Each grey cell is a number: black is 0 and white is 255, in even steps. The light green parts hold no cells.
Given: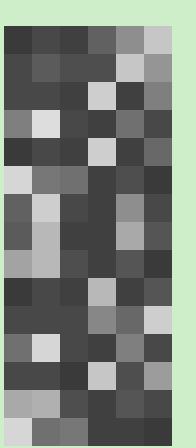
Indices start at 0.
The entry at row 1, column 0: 72
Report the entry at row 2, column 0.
72
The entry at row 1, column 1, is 91
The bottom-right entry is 58
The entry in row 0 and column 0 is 58
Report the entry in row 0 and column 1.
72
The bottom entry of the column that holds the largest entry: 112
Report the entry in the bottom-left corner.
214
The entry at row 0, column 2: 64
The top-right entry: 198
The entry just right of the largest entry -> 72
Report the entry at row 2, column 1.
72
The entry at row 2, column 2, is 64

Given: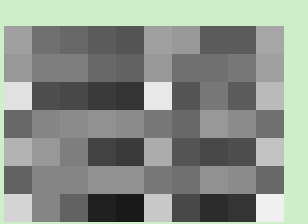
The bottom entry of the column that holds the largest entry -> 240
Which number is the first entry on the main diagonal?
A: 160
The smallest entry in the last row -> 25
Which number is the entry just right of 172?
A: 85
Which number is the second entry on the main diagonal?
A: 126
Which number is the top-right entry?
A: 166
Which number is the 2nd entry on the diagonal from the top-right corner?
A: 120
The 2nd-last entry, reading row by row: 52
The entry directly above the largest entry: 104
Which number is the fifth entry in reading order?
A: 85
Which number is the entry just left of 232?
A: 52
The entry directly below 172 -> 120
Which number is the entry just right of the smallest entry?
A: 200
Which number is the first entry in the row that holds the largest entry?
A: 212
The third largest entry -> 225
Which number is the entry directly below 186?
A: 112
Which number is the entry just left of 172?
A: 58
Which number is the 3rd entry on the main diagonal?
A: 72
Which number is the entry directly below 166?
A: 160
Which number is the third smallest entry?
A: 44
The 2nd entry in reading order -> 112

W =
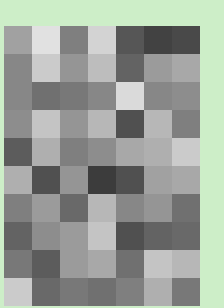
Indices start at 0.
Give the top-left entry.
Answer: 161
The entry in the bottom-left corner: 203
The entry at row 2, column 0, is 135
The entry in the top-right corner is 73
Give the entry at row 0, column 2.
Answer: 127
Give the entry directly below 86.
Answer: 99
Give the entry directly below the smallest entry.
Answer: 183
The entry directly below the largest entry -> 203
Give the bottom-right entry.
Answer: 120
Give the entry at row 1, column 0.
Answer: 135
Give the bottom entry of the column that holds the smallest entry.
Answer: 112
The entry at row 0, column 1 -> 225

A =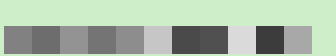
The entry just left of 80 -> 74
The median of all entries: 129

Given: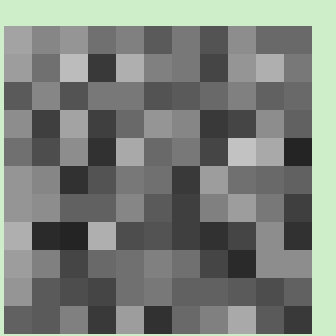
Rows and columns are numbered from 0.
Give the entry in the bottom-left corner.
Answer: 97
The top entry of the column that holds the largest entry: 141
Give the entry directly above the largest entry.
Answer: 69
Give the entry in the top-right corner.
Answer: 105
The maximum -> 194
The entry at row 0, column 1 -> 134
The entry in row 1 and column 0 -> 157
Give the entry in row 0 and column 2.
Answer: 149
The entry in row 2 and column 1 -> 134
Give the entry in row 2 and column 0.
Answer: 90
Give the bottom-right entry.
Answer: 57
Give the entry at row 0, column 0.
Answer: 163
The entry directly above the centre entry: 105
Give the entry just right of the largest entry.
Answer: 169
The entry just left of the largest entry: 69
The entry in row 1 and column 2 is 188
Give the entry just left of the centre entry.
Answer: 120
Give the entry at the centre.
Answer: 112
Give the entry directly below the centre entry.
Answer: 90

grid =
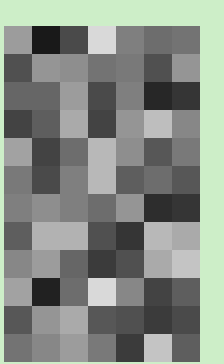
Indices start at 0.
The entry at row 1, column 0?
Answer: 80
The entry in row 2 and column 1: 102
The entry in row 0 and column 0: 156
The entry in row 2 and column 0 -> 102
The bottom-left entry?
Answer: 115
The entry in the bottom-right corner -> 94
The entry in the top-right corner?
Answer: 115
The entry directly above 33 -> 156
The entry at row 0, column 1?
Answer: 25
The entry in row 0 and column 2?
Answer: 74
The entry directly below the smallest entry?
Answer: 149
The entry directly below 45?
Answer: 184
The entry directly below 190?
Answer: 87

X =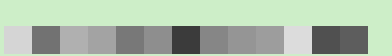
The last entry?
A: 93
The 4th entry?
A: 163
